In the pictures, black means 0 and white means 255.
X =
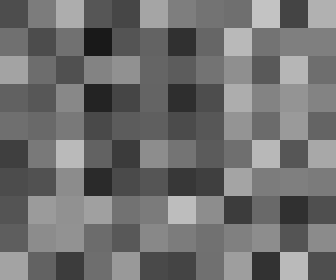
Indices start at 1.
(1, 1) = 77
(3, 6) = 101
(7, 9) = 164
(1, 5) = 70
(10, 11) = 186
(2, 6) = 99
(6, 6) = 141
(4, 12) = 131
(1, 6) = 165
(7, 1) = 76
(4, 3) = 136
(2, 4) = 25
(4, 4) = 35
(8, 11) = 48
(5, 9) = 148
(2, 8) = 102
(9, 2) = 140
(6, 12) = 168
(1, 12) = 177
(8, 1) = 84
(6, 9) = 111
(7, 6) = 85
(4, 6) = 100
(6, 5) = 59
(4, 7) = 46
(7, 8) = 63
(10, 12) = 78
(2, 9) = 185
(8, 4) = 160
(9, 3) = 146
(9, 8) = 113
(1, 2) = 124
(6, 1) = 63
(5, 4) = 73
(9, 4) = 108
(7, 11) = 127

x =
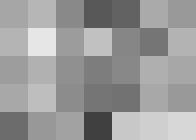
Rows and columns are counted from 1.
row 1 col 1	166
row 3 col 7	167
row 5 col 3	162
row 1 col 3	137
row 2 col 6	117
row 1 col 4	88
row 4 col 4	117
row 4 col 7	153
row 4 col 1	168

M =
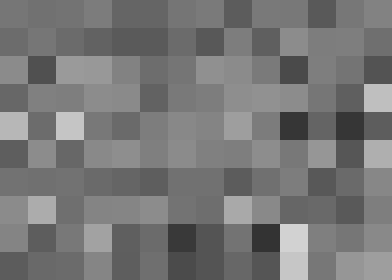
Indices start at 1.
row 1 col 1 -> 118
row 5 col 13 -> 54
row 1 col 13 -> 119
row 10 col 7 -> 75
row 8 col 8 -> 110
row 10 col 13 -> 150
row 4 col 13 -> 95
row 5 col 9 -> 158
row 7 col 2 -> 112
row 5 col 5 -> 106
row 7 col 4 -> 106
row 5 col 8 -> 132
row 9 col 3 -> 120
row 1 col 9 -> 92
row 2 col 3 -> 107
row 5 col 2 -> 108
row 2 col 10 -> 95
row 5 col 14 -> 93
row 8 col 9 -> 169
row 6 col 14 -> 175
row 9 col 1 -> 132
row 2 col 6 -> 90
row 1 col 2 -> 113
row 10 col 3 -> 107
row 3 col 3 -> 154
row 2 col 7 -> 107
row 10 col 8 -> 84
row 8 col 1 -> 139
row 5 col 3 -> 197
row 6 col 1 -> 94
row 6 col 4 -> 137
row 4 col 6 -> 98
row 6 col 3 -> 103
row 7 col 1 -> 114
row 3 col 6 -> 109
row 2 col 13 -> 126
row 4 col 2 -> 128

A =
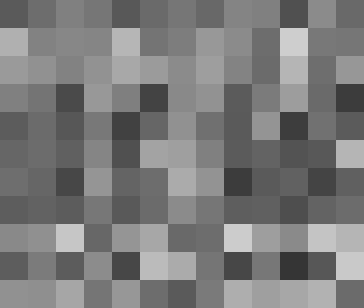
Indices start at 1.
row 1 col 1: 90
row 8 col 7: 139
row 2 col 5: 182
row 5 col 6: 102
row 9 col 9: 204
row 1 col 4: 118
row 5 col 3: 87
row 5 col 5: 65
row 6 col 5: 80
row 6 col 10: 99
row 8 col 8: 118
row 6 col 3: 96
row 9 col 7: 105
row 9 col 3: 198
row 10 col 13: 201
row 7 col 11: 97
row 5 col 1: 92
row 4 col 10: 123
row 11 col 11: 167
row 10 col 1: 93
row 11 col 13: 107
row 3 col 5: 168
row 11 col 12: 178
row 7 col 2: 102
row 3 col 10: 107
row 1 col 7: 118
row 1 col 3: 128
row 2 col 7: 125
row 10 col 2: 123
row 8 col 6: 107
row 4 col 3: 74
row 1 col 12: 139
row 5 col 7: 145
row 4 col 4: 152

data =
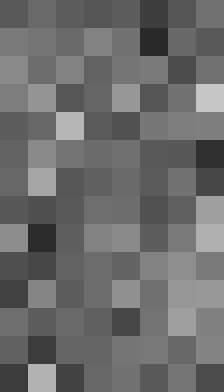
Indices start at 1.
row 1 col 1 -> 89
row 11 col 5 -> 145
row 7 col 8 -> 71
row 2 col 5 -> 114
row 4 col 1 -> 124
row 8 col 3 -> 89
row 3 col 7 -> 76
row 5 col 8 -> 127
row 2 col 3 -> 106
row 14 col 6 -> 89
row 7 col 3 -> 87
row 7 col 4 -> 96
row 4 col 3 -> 87
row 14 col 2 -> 178
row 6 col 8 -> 48
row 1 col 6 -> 62
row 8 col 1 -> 88
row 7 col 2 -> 166
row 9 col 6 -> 93
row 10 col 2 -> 70
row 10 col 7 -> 142
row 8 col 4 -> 110
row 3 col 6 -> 122
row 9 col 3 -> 94
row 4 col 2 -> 148
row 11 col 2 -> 133
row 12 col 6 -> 115
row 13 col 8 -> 132
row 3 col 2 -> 109

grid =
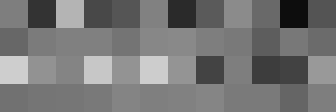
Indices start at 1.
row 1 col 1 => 126
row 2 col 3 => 128
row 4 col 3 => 118
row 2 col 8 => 126
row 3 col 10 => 61
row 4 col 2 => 117
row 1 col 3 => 180
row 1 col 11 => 13
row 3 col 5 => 147
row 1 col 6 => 129
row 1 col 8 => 90
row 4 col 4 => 121
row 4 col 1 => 113
